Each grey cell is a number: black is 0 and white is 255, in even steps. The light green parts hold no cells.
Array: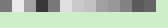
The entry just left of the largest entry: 121
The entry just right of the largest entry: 161
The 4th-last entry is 151

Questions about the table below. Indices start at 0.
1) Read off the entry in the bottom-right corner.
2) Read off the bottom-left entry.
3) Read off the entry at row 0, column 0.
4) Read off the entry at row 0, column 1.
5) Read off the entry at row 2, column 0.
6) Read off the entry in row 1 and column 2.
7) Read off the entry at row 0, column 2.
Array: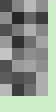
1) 174
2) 184
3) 71
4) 133
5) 80
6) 101
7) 184

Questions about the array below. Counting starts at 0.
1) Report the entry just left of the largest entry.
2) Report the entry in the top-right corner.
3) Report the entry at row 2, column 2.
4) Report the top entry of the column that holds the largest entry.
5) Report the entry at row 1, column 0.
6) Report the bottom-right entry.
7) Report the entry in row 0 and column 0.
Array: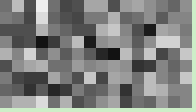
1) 79
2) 143
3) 79
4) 238
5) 122
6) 133
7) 112

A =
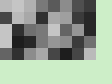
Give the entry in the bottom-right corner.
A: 186
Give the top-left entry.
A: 186
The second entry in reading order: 197
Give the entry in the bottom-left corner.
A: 100
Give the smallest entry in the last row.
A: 29
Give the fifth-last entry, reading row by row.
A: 168
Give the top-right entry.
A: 59
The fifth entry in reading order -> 90

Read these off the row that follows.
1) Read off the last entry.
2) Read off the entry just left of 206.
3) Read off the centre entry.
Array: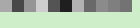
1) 115
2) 149
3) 31

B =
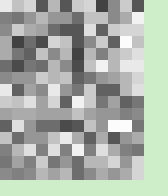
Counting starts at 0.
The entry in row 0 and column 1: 194
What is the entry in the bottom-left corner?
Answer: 138
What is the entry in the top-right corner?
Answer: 86
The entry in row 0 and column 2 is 213
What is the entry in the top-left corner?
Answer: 233
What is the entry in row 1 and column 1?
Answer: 118
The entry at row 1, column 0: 128
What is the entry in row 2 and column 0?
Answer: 138
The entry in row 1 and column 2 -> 150
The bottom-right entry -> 213
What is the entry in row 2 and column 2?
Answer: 171

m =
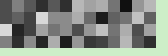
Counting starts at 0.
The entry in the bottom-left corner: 128
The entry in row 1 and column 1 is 97
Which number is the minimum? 16
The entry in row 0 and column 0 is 77
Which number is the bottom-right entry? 47
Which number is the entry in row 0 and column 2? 88
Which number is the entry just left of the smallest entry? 116
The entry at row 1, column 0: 77
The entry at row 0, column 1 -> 128
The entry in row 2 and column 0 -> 216
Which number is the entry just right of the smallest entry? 150
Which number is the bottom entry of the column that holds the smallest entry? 183

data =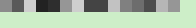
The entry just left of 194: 68
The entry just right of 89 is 206
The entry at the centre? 68
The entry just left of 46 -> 34

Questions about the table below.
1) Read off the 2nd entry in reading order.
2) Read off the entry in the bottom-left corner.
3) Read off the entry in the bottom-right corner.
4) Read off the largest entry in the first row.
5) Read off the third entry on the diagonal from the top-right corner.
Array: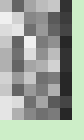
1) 100
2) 229
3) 39
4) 199
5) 153

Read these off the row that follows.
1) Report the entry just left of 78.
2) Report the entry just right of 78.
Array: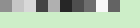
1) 38
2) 109

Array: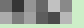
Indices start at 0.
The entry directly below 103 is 93
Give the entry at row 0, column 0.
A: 113
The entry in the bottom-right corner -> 183
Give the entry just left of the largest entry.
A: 103

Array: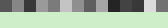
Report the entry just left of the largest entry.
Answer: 56
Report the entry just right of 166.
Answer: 36
